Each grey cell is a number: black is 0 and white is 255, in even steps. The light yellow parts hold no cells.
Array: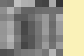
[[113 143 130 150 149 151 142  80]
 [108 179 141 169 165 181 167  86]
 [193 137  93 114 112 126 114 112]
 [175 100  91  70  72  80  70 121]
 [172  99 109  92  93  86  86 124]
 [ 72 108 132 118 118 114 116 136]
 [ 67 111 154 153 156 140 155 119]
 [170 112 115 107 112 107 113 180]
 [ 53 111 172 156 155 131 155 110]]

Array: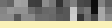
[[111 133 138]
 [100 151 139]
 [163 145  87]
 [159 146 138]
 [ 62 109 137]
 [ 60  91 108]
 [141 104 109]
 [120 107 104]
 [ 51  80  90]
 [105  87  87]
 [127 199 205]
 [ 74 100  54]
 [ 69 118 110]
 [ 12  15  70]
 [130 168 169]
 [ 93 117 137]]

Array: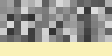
[[145 140 163 139 204 118]
 [162 149  57 216  56  98]
 [ 94 128 109  88  93 116]
 [189 213  80 212 210  92]
 [175 145  50 178  62  63]
 [204 133 170 116 129 130]
 [ 95 123 119 119 211 206]
 [148 183 137 189  51 145]
 [215 127 169  70 132 116]
 [195 144 122 148 201  81]
 [137 115 162 155 177 210]
 [ 97 215  81 129 122 107]
 [112  56  86  84  67  58]
 [ 89 220 131 126 116 127]
 [ 85 189 175 141 158 165]
 [176  75 150 212 101 195]]

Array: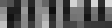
[[ 96 142 161 192]
 [ 80  30  18  31]
 [ 38  30  41  68]
 [124 153 138 135]
 [ 40  23  34  60]
 [135 141 134 131]
 [102 143 168 189]
 [ 38  15  42  55]
 [140 146 143 137]
 [ 35  25  39  66]
 [211 122 115  72]
 [159 121 118  98]
 [ 45  34  21  59]
 [213 118 108  57]
 [ 46  25  33  56]
 [217 122 108  53]]

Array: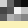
[[209  69  92]
 [ 99  87 177]
 [ 38 242 159]
 [ 13 195 134]]

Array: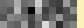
[[110 101  83 151]
 [118  84 136 109]
 [171 183 127  97]
 [105  86 115 157]
 [117   5  73  67]
 [207 172 127 105]
 [105  62  79 217]
 [ 70  91 107 144]
 [ 62  52 151  44]
 [154  78  83 106]
 [ 91 137  86 128]]

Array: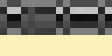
[[127  39  92  76  60]
 [ 76 194  12  46 125]
 [ 76 193  13  47 125]
 [127  40  92  76  60]
 [130  74  75  69  75]
 [128  41  91  76  61]
 [126  40  92  76  60]
 [127  38  93  76  59]
 [ 76 193  13  47 125]
 [127  39  92  76  60]
 [ 76 193  13  47 125]
 [ 77 197  11  46 126]
 [ 76 193  13  47 125]
 [ 76 195  12  46 126]
 [127  39  92  76  60]
 [ 76 192  13  47 124]]

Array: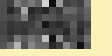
[[ 80  78  78  71  69  77  83]
 [ 64  40  72  54  50  64 112]
 [125  66  82  62  58 119 180]
 [ 99 167 124  58  53  92  80]
 [121  40  55  63  71 115 136]
 [ 98  53  68  87  71  97 105]
 [211  37  89  21  65 190 105]
 [ 14  73  83  52  60  18  42]
 [155  56  71  43  62 140  60]
 [ 65 106  80  61  40  62 137]
 [ 76 103  81  91  81  76  92]
 [ 64  80  70  51  42  65  17]
 [117 100  94  68  81 111  92]]

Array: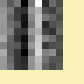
[[136 147 155 152 148 167 130 171 153 153]
 [ 89 120 100 111 128  98  94  93 104 114]
 [120  60  61  89  60  52  86  56  56  56]
 [  0  48  23  18  52  13  28   2  39  47]
 [119 150 136 122 152 127 152 117 148 146]
 [248 179 196 195 174 199 205 214 188 180]
 [ 41  79 119  40  67 131  57 130 115  97]
 [106  64  97  80  51 109  78 140  85  72]
 [ 77  96  77  93 104  74  85  71  83  91]]
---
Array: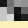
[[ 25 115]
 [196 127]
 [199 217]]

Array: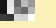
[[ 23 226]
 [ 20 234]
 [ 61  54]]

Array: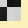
[[210  17]
 [ 30 212]
 [ 26 213]]

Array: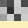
[[ 99  72]
 [192  47]
 [158 211]]

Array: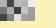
[[179  70]
 [116 170]
 [ 67 130]]

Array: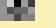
[[144 206]
 [151  80]
 [146 145]]

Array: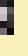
[[ 50  24]
 [202  88]
 [190  58]]
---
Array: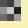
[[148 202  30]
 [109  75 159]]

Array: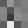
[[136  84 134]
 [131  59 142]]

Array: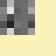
[[132 225  96]
 [122  73 106]]

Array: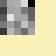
[[ 65 162 168]
 [ 89 228 168]]

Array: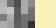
[[185 196  91]
 [122 171  89]]

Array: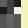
[[ 28  66 240]
 [ 84 102  87]]

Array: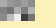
[[129 115 174]
 [139 189 237]]
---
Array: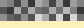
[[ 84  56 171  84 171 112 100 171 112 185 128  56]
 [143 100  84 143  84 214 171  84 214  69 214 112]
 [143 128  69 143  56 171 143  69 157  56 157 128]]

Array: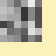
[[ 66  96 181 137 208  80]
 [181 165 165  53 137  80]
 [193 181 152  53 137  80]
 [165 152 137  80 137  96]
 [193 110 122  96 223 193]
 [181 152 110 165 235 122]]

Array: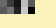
[[ 89 116  33 202   6]
 [104  60  21 188  89]]

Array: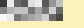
[[135 179 194 194 119 165 119 207 105]
 [249 235 119 150 165 179 207 105  73]
 [ 58 235 105  89 223 235  89 150 194]]

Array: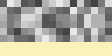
[[ 96 233 204  84  96  68 177 204 233 204  68 204  96  68 122 219]
 [165 122 150 204 192 177  84  84 122 136 150 108 219 177 177 136]
 [177 122 136 219 219 192  84  96 136 136 165 108 219 177 177  96]
 [150 165 108 108  96 192 233 192 122  96 192 204 108 192 122 150]
 [192 108  96 165 165 219 165 136 108  96 233 150 136 219 150 108]
 [192 108  68 136 150 219 177 150  84  68 233 165 122 219 150  84]]

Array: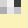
[[173 229 197]
 [213 242  62]]

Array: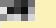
[[141 201 215 111 215]
 [127 127  68  41 111]
 [229  26  55  11 170]]
